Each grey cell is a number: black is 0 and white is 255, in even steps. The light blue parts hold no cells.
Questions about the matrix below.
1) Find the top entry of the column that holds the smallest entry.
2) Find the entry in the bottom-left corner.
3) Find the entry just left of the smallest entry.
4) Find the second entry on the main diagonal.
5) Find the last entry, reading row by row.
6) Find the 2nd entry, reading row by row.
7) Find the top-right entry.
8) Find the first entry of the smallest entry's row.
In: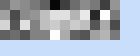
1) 7
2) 97
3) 97
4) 75
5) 121
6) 149
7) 149
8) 109

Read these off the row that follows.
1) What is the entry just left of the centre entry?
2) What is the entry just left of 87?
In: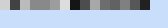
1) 221
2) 128

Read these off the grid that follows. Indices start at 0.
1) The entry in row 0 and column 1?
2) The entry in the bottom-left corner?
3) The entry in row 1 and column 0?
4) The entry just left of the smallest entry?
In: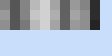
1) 86
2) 143
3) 153
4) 143
